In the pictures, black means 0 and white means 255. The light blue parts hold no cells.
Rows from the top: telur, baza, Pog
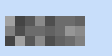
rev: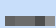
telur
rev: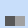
Pog

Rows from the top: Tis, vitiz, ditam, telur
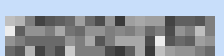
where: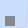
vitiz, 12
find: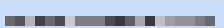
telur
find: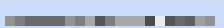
ditam
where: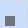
vitiz, 7
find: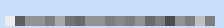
vitiz

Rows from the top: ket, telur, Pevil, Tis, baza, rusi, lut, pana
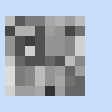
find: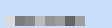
rusi
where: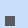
ket, 2
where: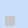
baza, 1

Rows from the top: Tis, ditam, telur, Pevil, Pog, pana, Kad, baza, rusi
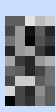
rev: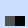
telur
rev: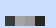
Pevil
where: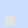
Tis, 3
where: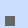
pana, 1
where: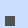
telur, 4

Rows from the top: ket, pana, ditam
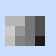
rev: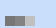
ditam
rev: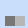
ket
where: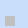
ditam, 1

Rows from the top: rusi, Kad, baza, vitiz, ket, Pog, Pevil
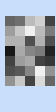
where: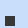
ket, 5
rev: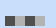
baza

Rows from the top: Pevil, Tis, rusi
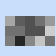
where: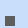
Pevil, 2
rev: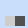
Tis
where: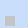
rusi, 4
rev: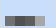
Pevil
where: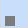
rusi, 1
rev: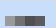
Pevil

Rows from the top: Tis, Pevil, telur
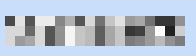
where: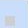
Pevil, 18
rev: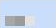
Tis

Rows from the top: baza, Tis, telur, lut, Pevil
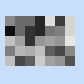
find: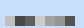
Pevil
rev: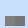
Tis
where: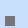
Tis, 5
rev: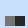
Tis
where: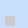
Pevil, 4

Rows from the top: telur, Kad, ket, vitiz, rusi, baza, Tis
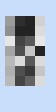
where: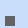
Tis, 3
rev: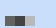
Tis
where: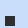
telur, 2
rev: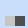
vitiz
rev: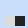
Kad
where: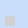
telur, 4

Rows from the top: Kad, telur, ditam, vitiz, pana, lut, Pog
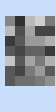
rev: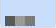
lut
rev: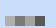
pana
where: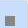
Kad, 1
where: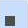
telur, 2
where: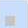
pana, 1

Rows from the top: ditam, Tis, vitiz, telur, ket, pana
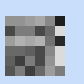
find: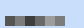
pana
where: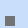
vitiz, 5
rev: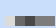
Tis
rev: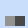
ket

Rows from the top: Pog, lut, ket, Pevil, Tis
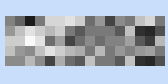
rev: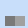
Pevil
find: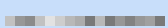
Pevil
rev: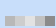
Pevil
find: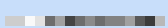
ket
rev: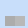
Pevil
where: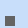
Pog, 2

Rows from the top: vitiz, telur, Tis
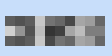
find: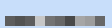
vitiz
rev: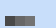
vitiz

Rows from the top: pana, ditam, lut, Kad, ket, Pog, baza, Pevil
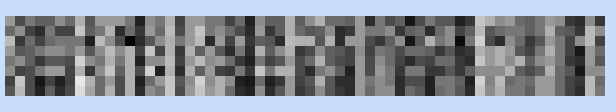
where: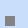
baza, 49
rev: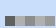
ket
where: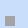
Pevil, 9

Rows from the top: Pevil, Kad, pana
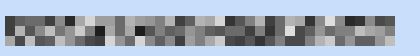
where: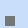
Kad, 6
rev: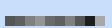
Kad

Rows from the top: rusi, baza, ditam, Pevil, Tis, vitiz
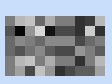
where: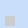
baza, 9
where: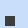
rusi, 9
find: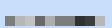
rusi
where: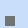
Pevil, 3

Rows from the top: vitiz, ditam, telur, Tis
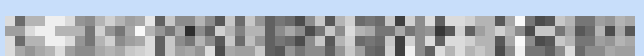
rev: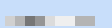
telur
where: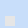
vitiz, 15
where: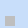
telur, 25
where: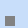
ditam, 24
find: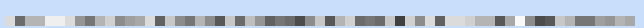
telur
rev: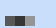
ditam
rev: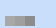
telur

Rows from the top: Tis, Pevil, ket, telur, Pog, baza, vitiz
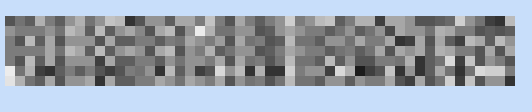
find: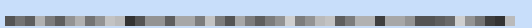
Tis
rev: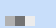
baza
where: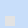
vitiz, 1
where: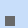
Tis, 45
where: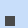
Pevil, 39
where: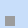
ket, 22
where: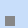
Pevil, 14

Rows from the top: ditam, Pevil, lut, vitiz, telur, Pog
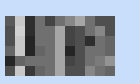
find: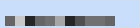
vitiz
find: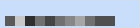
ditam
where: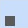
ditam, 1
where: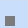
telur, 10
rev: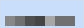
Pevil
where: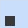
Pog, 3
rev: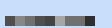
Pevil

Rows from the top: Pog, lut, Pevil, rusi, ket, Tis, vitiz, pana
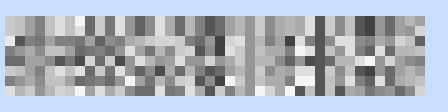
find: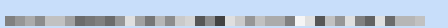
rusi
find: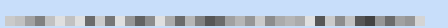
lut
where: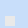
Pevil, 1

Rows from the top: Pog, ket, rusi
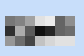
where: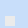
Pog, 5
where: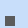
ket, 3
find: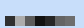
ket
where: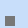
Pog, 1

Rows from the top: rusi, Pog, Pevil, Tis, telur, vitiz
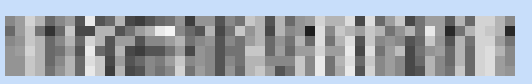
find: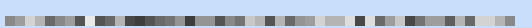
rusi
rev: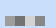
vitiz
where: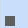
rusi, 45
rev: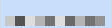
Pevil
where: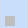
Tis, 40
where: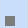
telur, 16
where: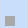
vitiz, 34

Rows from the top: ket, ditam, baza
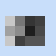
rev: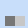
ket
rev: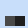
ditam
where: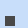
ditam, 4

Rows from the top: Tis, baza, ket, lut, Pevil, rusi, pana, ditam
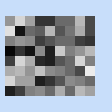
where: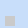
lut, 6
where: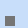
baza, 7
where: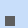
baza, 4
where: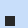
Pevil, 4
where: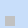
rusi, 4
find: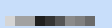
pana

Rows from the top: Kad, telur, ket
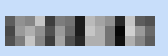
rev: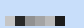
Kad
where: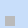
Kad, 9
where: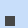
telur, 1

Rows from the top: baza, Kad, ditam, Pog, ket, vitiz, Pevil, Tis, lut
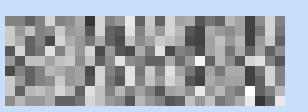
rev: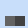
Pevil
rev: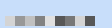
Pevil
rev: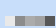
Tis
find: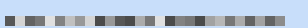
Pog
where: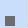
ket, 18

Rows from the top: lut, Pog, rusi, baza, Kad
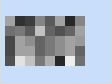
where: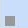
rusi, 8
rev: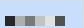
Kad

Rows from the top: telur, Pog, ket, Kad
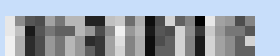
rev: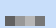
Kad
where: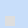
ket, 12
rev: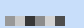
Pog
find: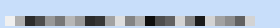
ket
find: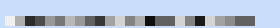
Kad
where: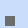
telur, 13
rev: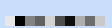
telur

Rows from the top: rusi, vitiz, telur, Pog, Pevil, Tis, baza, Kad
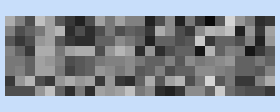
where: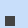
Tis, 7
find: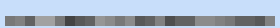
Tis
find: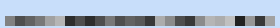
vitiz
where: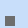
Kad, 23

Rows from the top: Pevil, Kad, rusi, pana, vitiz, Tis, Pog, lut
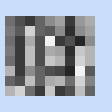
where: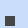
Tis, 6
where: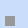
Pevil, 8
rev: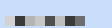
vitiz
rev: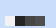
Tis
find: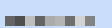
Pog
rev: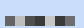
lut

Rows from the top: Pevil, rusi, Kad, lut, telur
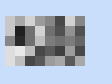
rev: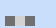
rusi
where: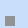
rusi, 7
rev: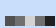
rusi
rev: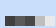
lut
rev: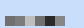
Kad
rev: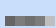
Kad
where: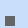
Kad, 8

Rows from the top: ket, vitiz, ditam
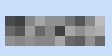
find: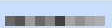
vitiz
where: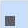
ditam, 8
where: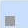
vitiz, 3
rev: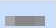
ditam

